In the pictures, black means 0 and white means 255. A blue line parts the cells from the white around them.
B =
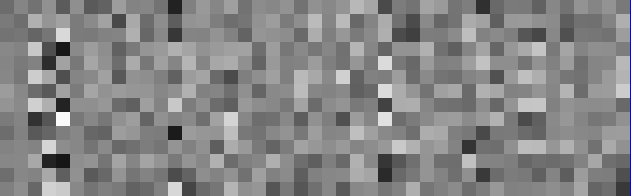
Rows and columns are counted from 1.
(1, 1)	108
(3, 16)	147
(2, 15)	150
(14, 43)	101
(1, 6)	143
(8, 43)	140
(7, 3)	108
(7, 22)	188
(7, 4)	89
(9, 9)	145
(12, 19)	134
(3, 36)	138
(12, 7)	147
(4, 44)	142
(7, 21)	140
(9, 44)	123
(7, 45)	204
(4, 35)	164
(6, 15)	164
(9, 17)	212
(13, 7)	90
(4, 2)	131
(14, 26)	136
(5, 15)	133
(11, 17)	172
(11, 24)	142
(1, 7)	90
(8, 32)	114
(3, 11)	103
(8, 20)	136
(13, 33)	111
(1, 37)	122
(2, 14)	147
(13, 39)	96
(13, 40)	132
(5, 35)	194
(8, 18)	153
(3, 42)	120
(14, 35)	125

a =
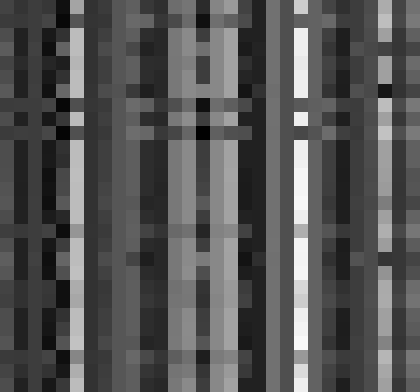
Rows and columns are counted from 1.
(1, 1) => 67
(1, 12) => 47
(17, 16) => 130
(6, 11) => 45
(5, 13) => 119
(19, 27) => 75
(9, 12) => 40
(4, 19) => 36
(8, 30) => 120
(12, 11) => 45
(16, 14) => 138
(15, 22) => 248
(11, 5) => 50
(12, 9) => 86
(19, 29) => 55
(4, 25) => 30
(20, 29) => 55
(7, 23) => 98
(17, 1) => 62
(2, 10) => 105
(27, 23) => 98
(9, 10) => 94
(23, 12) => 40
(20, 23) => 98
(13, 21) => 79
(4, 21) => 79
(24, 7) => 50
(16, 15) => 61
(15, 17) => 162
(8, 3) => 61
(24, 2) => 33
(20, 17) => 162
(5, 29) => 61
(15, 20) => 113
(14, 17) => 162
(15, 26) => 64
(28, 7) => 50
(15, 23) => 98
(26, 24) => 79
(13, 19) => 33

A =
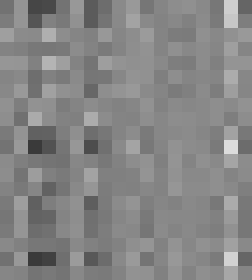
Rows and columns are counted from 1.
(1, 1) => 114
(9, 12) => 135
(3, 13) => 124
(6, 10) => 147
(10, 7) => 110
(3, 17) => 145
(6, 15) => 135
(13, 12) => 132
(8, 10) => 134
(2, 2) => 149
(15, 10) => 148
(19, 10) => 154
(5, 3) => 129
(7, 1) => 136
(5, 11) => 145
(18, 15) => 145
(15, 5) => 135
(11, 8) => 112
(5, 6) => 131
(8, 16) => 142
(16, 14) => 136
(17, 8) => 125
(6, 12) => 127
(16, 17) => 154
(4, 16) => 134
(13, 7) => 163
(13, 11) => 148
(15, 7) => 94
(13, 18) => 139
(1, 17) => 206
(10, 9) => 132
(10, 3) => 97
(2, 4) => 129
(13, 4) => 128
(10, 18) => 120
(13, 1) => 141
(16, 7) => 112
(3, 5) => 141
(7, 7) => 103
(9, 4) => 141

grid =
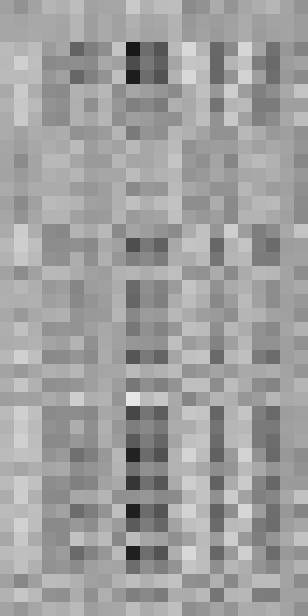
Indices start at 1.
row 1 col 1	161
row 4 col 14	216
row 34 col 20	148
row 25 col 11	149
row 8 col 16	115
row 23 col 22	143
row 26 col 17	183
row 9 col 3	175
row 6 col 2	185
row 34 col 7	148
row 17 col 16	149
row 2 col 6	181
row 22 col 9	177
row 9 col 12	145
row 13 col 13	182
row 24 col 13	150
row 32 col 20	109
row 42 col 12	187
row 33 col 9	183
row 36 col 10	145
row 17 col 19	125
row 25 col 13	190
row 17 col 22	195
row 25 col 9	160
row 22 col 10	102
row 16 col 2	147
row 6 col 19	158
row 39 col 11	165
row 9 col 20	139
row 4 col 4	155
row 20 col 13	190
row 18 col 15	193
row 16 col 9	179
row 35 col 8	162
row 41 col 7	159
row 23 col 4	173
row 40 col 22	144
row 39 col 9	135
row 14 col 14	167

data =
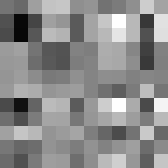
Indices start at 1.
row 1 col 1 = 116
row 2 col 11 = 56
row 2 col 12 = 225
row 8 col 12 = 244
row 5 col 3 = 109
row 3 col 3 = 87
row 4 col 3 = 116
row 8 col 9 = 254
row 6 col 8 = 142
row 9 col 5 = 164
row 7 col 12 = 117
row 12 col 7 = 142
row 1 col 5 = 198
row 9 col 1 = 110
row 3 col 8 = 184
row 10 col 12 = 104
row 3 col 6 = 90
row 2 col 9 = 254
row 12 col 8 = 186
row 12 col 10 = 151
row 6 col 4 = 121
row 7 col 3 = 172
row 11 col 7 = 146
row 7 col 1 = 153
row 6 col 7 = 132
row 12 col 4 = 158
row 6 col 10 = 129
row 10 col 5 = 155
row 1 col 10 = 143
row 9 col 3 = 124
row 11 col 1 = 119
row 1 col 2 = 105
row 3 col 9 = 229
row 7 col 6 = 157
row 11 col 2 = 103
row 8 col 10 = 171
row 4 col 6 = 130
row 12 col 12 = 197

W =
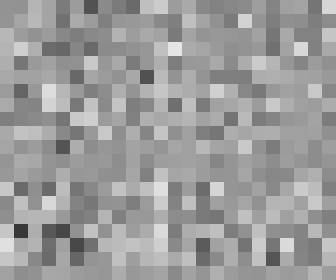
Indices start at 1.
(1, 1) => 147
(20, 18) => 149
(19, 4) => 107
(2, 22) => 142
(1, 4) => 164
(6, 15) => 148
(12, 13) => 159
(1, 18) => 139
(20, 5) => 165
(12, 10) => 162
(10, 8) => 200
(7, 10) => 148
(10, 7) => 153
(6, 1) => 169
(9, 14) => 180
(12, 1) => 149
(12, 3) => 167
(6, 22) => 162
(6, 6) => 104
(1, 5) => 123
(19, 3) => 136
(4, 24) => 169
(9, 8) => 155
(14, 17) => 149
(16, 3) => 182
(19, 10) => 158
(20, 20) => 162
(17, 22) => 132
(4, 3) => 175
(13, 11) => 129
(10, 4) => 172
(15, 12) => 204
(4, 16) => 154
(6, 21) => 171
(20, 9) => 172
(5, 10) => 123
